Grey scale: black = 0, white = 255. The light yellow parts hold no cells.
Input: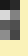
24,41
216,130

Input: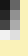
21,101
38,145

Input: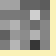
163,162
121,121

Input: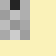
176,36
157,192

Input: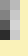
148,186
130,200

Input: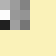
179,156
252,152

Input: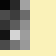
5,40
75,61

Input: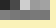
38,73
127,120

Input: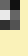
101,17
233,101
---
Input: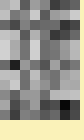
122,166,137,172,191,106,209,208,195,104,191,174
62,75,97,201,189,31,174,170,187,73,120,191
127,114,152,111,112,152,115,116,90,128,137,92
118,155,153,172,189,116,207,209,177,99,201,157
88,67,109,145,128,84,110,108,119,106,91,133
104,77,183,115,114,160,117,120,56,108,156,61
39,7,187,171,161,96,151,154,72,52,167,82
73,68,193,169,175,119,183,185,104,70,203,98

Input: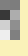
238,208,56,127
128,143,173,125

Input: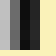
191,189,190,192,192
107,103,106,108,107
14,19,16,13,14
37,40,38,36,37

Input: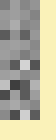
138,157,75,192,159,140,158,155,91,150,153,125
77,169,158,62,165,91,150,160,145,172,158,158
207,148,91,91,138,211,126,154,98,136,149,135
92,136,157,178,142,84,144,137,151,142,132,148

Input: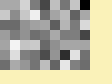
110,143,164,157,107,201,169
170,221,243,124,107,140,169
150,127,196,146,147,199,211
116,117,202,111,161,239,124
189,76,105,122,166,110,71
100,148,144,169,94,164,191
230,45,166,124,181,187,118
128,225,166,126,123,98,197
109,113,165,69,217,168,1

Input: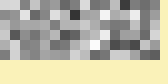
125,175,201,187,139,214
210,212,88,153,148,216
146,129,142,168,227,130
132,134,117,167,105,196
164,173,154,174,134,140
157,112,183,127,222,155
152,121,82,180,184,104
209,176,99,180,52,126
188,204,169,201,162,218
106,251,187,173,167,115
118,147,236,141,243,125
205,77,110,121,172,189
203,96,159,123,185,60
163,74,162,192,236,125
106,195,107,119,120,110
94,155,213,190,157,131

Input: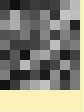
18,126,107,39,117,81,145,83,45
58,27,83,87,60,88,173,170,15
136,31,185,19,62,120,116,91,43
169,72,117,146,66,65,98,77,58
192,27,47,165,98,133,123,141,53
131,141,67,102,189,61,180,49,63
68,32,157,26,107,129,145,195,140
120,119,90,64,124,89,33,190,186

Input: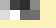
221,180
254,64
107,45
110,135

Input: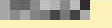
167,166
139,106
166,101
132,138
122,192
71,178
119,137
67,187
171,45
